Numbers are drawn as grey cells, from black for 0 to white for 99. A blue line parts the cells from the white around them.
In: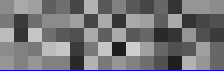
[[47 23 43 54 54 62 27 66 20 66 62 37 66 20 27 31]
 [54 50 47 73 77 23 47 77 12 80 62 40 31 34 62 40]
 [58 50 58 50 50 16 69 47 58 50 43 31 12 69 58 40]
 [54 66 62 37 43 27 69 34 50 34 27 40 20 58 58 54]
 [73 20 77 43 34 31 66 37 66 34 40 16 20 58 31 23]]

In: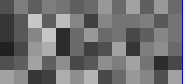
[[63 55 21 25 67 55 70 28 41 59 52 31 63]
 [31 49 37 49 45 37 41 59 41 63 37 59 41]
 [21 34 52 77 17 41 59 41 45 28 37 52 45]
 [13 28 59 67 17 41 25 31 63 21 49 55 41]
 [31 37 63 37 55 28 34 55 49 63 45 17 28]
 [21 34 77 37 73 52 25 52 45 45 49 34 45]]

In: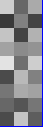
[[22 50 26]
 [29 76 36]
 [40 33 46]
 [29 72 50]
 [63 54 57]
 [46 66 63]
 [80 40 66]
 [76 26 69]
 [88 43 80]]

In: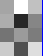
[[45 60 48]
 [67 15 52]
 [64 99 75]
 [79 31 86]]

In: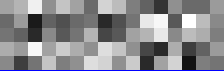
[[41 60 10 38 31 41 45 16 31 45 90 96 34 99 73 53]
 [45 38 16 53 34 45 70 27 34 63 70 90 53 73 67 49]
 [53 24 45 76 49 56 86 82 56 79 16 63 82  7 49 45]
 [63 70 93 56 76 63 41 82 73 49 38 20 56 41 41 60]
 [67 60 96 63 79 67 56 86 76 56 27 16 67 24 38 60]]

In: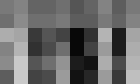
[[51 70 19 29 43  3 26 60 11 67]
 [67 64 22 33 26  3 19 70 11 64]
 [36 78 26 29 60  7 15 60 22 74]
 [54 78 33 43 57 11  7 67 29 70]
 [47 51 39 39 43 33 39 51 36 47]
 [43 54 43 43 47 36 36 47 39 51]]

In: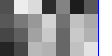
[[34 47 59 82 44 75 66]
 [27 37 63 78 40 78 69]
 [14 27 72 69 40 75 88]
 [31 92 85 17 51 11 34]]

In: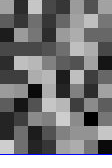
[[60 57  4 67 14 50 17 63]
 [14 43 11 32 50 57 57 77]
 [80 43 14 21 63 67 46  4]
 [28 28 28 32 43 74 67 28]
 [36  8 32 77 71 24 54 36]
 [36 21 43 21 40 63 74 46]
 [11 60 46 17 60 67 40 40]
 [14 24 54 50 80 54  0 46]
 [24 24 67 71 11 74 24 40]
 [17 74 71 50 36 32 63  8]
 [63 17 77 28 21 60 32 63]]

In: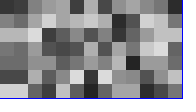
[[81 81 39 24 75 36 14 39 64 64 17 28 46]
 [21 24 50 60 64 24 68 28 56 64 53 46 17]
 [42 42 56 56 36 46 60 50 71 14 60 60 42]
 [46 42 60 32 28 32 68 32 64 46 78 85 39]
 [50 42 64 81 64 71 78 68 17 32 81 75 46]
 [28 28 68 36 53 85 21 85 56 53 32 56 75]
 [71 71 85 24 36 53 32 50 21 39 60 75 75]]
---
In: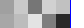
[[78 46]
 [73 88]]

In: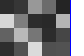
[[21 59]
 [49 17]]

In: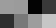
[[60  1]
 [47 61]]

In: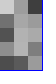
[[61 24]
 [65 60]]

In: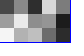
[[53 18]
 [91 55]]

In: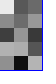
[[34 41]
 [42 59]]
